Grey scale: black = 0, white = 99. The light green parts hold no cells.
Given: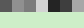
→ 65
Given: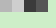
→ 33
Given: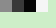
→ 95
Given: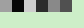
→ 31
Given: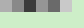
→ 78
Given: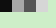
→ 83
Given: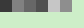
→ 55
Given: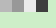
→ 24
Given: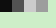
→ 61
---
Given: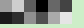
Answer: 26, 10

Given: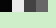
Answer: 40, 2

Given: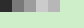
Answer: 71, 17

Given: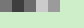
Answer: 60, 46

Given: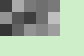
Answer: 47, 20

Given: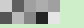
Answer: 62, 33
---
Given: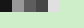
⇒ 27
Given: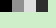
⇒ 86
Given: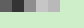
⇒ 77
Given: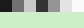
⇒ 88
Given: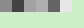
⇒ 39
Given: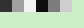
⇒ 48
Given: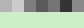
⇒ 20
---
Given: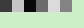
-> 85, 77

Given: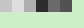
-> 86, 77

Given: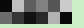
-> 79, 74

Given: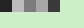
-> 73, 65

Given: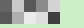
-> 91, 86

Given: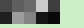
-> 79, 61
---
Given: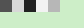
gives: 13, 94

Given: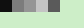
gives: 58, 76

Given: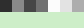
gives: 44, 98

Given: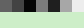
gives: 48, 92

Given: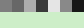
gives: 22, 89

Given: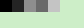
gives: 55, 76

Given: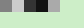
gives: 20, 79

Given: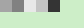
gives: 90, 90

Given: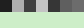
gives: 76, 76

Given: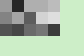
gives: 36, 86
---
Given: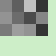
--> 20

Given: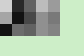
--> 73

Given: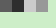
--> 59

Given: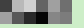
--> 39

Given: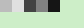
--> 50

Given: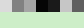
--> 2

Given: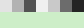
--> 93

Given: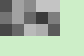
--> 76
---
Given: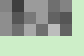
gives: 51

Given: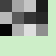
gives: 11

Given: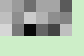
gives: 35

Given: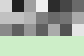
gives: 41

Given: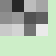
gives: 64

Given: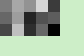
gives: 23

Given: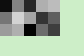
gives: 73

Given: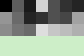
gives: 14

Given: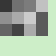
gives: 75

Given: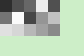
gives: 31
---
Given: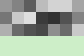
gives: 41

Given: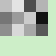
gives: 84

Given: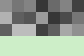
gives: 73

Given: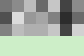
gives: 73

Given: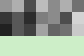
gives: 34

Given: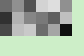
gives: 74

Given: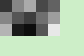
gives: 10

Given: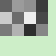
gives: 69
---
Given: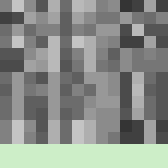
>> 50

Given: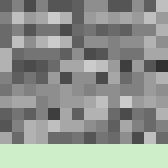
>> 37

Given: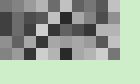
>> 46

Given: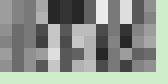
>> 61

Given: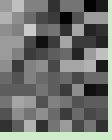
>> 60

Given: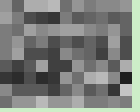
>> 58

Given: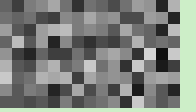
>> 39

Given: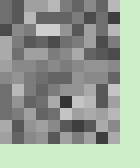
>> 43
